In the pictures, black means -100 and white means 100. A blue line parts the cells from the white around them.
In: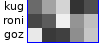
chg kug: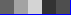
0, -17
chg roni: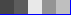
2, 88

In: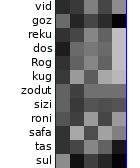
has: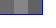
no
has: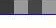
no

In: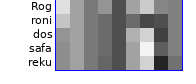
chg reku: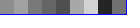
5, 27
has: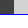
no
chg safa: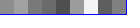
5, 27
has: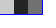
no
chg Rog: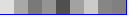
1, 27
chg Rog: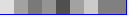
7, 5
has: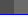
yes

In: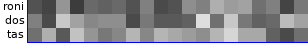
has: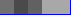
no
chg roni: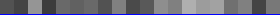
10, -36
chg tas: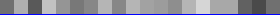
10, 32
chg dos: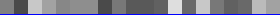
13, -12
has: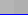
no
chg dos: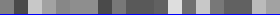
17, -18

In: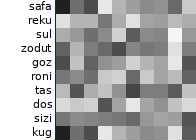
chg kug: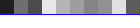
6, 9
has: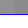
no

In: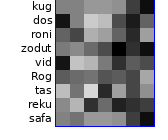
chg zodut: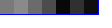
4, -100
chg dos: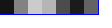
3, 48
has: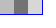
yes

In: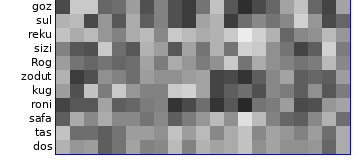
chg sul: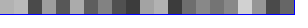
3, 18
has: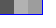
yes
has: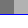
yes
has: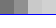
no
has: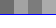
yes
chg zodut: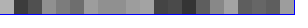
4, 2
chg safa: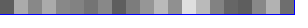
5, 7

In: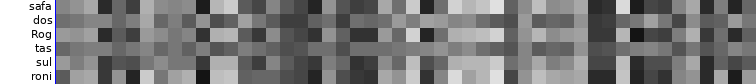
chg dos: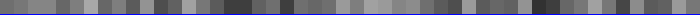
38, -56
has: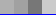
no

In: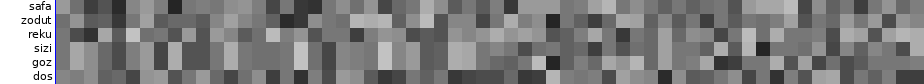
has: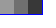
no
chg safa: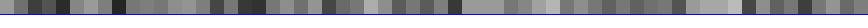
37, -1

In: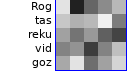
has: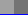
yes
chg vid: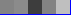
1, 15

